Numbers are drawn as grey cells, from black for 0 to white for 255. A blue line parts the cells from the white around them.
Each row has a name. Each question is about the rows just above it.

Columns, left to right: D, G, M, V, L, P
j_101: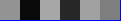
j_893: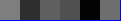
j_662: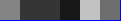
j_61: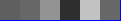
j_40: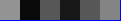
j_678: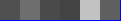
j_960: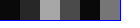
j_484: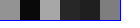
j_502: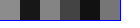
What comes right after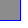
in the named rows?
[23]
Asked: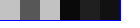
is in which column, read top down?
L
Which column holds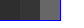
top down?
G
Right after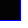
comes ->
[110]
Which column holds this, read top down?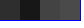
V
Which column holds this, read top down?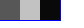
L
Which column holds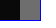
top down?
G

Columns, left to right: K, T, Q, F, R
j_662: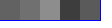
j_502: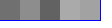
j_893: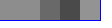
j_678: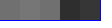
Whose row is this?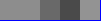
j_893
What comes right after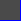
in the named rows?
[147]
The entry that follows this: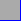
[162]
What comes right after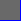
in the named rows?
[74]
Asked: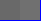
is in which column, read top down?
Q
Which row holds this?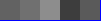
j_662

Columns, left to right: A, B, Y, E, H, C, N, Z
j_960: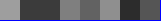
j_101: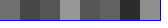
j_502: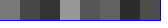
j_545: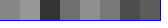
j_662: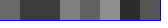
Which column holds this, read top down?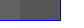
H
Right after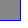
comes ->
[151]
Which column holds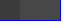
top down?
B
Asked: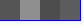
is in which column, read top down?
Z
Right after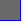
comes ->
[59]

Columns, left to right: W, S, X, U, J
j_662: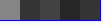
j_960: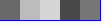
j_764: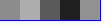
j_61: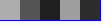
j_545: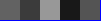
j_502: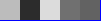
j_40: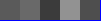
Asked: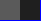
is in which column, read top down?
X
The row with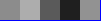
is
j_764
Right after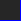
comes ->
[52]
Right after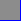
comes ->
[173]
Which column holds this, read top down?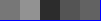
J
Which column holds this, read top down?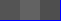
J
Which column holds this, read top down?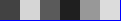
X

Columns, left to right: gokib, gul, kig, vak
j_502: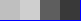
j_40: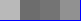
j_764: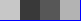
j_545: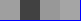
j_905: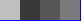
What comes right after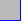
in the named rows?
[109]
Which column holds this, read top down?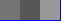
kig
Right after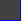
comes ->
[152]
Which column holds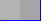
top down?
vak
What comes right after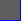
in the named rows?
[57]
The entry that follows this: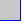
[57]

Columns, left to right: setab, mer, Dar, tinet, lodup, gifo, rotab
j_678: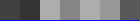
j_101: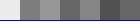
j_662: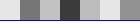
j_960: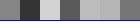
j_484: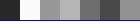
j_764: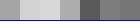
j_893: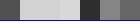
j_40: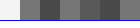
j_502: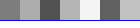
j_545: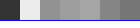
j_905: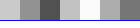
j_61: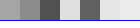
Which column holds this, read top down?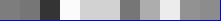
mer
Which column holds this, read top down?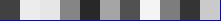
setab
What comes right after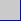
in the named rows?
[146]
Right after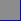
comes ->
[81]
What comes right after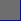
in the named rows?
[73]
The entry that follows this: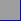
[165]
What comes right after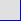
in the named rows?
[96]

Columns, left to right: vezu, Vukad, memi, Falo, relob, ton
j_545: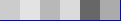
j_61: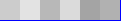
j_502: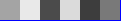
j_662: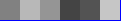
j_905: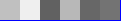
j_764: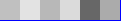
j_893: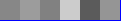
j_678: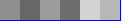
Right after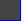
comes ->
[83]
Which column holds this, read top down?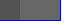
relob
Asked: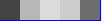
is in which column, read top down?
Falo
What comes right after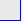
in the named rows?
[75]
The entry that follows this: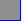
[103]

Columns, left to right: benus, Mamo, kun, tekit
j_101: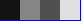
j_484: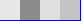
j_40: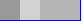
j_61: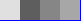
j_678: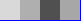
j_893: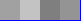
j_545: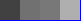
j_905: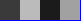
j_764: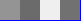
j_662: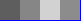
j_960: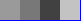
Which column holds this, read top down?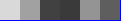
benus
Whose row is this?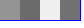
j_764

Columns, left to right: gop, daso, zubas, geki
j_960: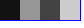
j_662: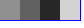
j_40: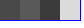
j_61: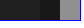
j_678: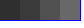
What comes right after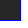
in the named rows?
[211]
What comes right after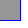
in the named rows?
[67]
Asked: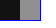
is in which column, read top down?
gop
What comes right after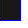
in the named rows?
[144]
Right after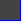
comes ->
[204]
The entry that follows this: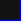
[150]
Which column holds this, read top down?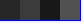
zubas

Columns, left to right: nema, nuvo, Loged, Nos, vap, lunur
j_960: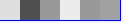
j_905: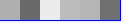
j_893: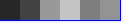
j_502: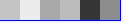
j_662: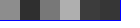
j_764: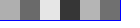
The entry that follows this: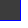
[54]
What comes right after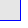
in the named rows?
[54]
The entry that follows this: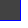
[153]
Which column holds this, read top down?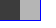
vap
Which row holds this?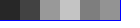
j_893

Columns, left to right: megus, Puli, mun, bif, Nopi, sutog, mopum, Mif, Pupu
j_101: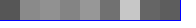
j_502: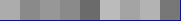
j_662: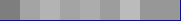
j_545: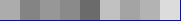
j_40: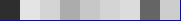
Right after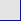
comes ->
[212]
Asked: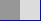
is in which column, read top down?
Pupu
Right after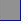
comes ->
[132]
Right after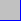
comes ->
[164]
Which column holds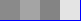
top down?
Puli

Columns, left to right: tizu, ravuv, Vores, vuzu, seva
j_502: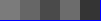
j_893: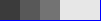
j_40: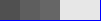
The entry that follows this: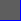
[102]
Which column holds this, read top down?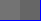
Vores

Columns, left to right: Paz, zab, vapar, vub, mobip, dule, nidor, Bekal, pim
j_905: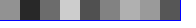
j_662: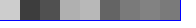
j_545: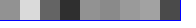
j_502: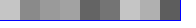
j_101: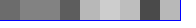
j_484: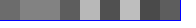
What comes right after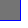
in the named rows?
[197]
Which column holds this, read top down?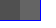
vapar
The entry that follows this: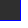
[146]
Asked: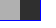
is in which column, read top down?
vub
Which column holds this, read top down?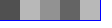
mobip
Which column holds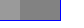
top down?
vapar
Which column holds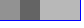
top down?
mobip

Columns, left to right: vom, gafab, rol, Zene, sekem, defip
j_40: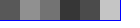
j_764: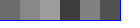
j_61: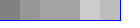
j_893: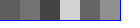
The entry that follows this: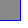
[157]
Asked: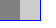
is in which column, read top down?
sekem
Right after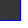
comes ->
[75]
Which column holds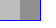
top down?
defip
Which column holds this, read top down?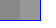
gafab

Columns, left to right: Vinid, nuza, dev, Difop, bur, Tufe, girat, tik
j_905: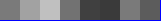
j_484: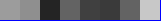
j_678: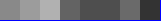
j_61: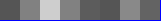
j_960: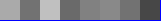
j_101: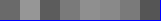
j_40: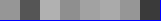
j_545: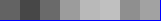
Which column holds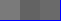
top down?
girat
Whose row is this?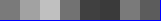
j_905

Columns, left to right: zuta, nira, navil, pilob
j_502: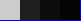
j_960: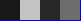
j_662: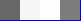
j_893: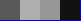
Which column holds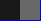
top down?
zuta
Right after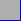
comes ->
[151]
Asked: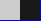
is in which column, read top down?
zuta
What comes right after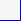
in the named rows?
[253]
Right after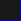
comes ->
[196]
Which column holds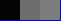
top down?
pilob
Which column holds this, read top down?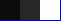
navil

